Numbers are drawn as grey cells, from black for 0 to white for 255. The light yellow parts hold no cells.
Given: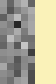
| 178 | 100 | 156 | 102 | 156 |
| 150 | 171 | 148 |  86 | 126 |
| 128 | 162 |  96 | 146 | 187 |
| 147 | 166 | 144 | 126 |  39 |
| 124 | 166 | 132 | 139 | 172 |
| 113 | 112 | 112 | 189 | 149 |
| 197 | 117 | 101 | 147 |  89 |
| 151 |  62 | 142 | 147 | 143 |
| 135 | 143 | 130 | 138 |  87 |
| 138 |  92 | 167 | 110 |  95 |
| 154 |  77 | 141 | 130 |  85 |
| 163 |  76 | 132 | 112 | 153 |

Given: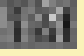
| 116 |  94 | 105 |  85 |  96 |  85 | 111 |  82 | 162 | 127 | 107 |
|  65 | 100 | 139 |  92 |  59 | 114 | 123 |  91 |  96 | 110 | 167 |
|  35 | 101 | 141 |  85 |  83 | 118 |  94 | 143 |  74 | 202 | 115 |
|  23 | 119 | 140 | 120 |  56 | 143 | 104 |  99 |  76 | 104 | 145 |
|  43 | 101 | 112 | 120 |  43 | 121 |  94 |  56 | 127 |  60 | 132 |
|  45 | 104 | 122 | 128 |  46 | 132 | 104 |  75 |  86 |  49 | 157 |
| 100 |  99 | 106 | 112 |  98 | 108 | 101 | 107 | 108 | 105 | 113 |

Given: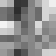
| 214 | 239 | 196 | 172 |  53 |  57 | 131 | 169 |
| 214 | 210 | 115 | 100 |  45 |  94 | 135 | 107 |
| 214 | 174 | 117 |  96 |  61 | 112 | 135 | 108 |
| 142 | 154 | 243 | 226 | 150 |  96 | 130 | 217 |
| 129 | 145 | 205 | 198 | 152 | 112 | 132 | 190 |
| 160 | 128 | 107 | 101 | 114 | 144 | 136 | 109 |
| 131 | 159 | 163 | 164 | 135 | 116 | 134 | 158 |
| 208 | 210 | 153 | 134 |  59 |  84 | 133 | 137 |

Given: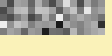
| 123 | 147 | 143 |  75 | 163 | 155 | 101 | 175 | 127 |  76 | 139 | 221 | 159 |  78 | 167 |
| 146 | 163 |  75 | 122 | 185 | 191 | 118 | 195 | 192 | 161 |  93 | 161 | 196 | 121 | 231 |
| 141 | 115 |  97 |  77 | 125 | 157 |  72 | 106 | 177 | 123 | 238 | 113 | 150 | 172 | 153 |
| 173 |  48 | 238 | 145 | 194 | 180 | 128 | 157 | 151 | 158 |  25 | 172 | 143 | 131 | 156 |
| 167 | 179 | 125 | 163 | 151 | 102 | 155 | 146 |  29 | 113 | 110 |  91 | 182 | 128 | 152 |

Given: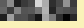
| 146 |  60 |  93 | 139 |  32 |  58 |  72 | 215 | 172 |  47 |  71 |
|  79 |  73 | 102 |  60 | 131 |  84 |  88 | 117 | 179 |  37 |  86 |
|   4 |  41 |  32 | 158 |  78 |  80 |  59 |  21 | 167 | 120 |  46 |

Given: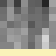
|  36 | 161 |  80 | 128 |  59 | 142 |  96 |  93 |
|  87 | 139 | 109 | 151 |  94 | 130 | 100 | 108 |
| 101 | 166 | 113 | 151 | 131 | 122 | 110 | 111 |
| 107 | 141 | 142 | 110 | 121 | 137 |  88 | 113 |
| 171 | 140 | 130 | 150 | 143 | 160 | 112 | 111 |
| 212 | 137 | 126 | 160 | 154 | 141 | 114 | 144 |
| 202 | 147 | 132 | 132 | 168 | 140 | 104 | 142 |
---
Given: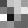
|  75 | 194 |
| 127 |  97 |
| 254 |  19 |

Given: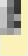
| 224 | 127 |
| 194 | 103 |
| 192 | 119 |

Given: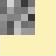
| 112 | 210 |
| 103 | 162 |
| 148 | 129 |

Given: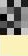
| 195 |  21 |
| 158 | 106 |
|   3 | 195 |

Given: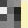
|  69 | 134 |
| 238 | 107 |
|  74 | 139 |

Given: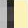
| 182 |  38 |
| 191 |  64 |
| 192 |  69 |

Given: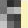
| 117 |  44 |
| 112 | 167 |
| 169 |  75 |

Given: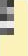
| 114 |  58 |
| 133 | 185 |
|  66 | 112 |
